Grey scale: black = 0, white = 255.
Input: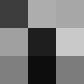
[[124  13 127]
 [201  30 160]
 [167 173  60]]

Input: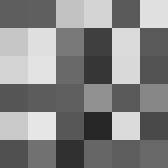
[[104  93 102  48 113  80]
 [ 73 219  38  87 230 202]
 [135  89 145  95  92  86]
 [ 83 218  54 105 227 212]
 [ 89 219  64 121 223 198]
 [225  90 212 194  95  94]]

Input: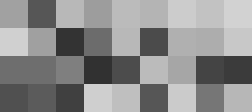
[[183 118 203  86 191 207  64  91  80]
 [ 59  68 166 187  76  49 127 110 110]
 [200 173 176  75 184 108  51 160 208]
 [210 194 204 180 187 157 184  86 161]]

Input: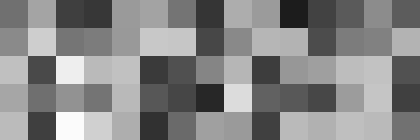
[[113 186 191 177 186  64 154 160 106  49 174 208 251  63 187]
 [ 64 197 156  71  88  97 220  39  70  87 185 116 146 111 166]
 [ 81 194 189 159 151  61 182 133  80  58 193 186 238  73 192]
 [179 129 124  76 179 182 137  71 198 200 153 124 117 206 138]
 [ 92 140  90  66  28 155 173  53 116 163 154  55  63 164 112]]

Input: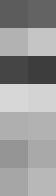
[[184 166]
 [169 149]
 [178 175]
 [211 215]
 [ 61  69]
 [197 178]
 [ 99  92]]

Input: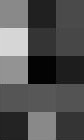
[[ 52 137  35]
 [ 83  87  85]
 [ 29   3 147]
 [ 71  52 214]
 [ 74  32 137]]
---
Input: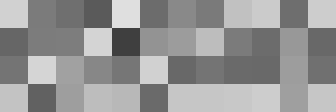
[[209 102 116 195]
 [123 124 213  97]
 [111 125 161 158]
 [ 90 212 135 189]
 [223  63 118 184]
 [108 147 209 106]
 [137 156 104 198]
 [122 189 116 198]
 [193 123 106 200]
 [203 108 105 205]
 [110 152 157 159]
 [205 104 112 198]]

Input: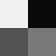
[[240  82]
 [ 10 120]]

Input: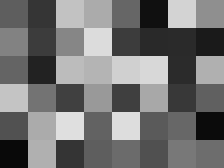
[[ 94 130 100 196  81   9]
 [ 53  60  34 115 171 176]
 [194 134 188  64 223  52]
 [171 220 180 153  98  94]
 [102  60 208  63 221 107]
 [ 16  41 216 168  90  80]
 [211  42  43  56 103 120]
 [143  26 176  96  11 109]]

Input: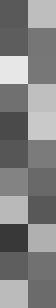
[[ 89  93 231 112  74  86 131 185  56  94 187]
 [190 118 119 191 201 123 105  88 176 113 107]]

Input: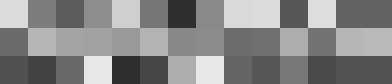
[[220 107  81]
 [125 182  66]
 [ 92 164 105]
 [141 161 231]
 [207 153  47]
 [118 179  70]
 [ 47 136 174]
 [137 140 231]
 [217 108 101]
 [220 112  86]
 [ 86 173 120]
 [221 115  74]
 [ 99 182  82]
 [ 98 185  83]]

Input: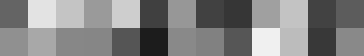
[[100 144]
 [227 168]
 [196 135]
 [154 134]
 [206  85]
 [ 64  28]
 [151 137]
 [ 65 129]
 [ 54  86]
 [160 240]
 [195 188]
 [ 66  56]
 [ 92 137]]

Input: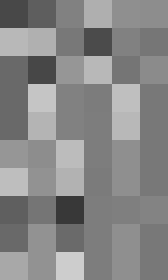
[[ 72 184 105 105 105 150 190  95 105 168]
 [ 94 176  71 197 180 141 146 117 146 146]
 [129 120 150 129 129 188 178  56 106 205]
 [175  75 184 124 125 125 123 125 125 125]
 [143 129 117 191 184 143 143 127 143 143]
 [141 118 139 120 120 120 120 131 120 120]]
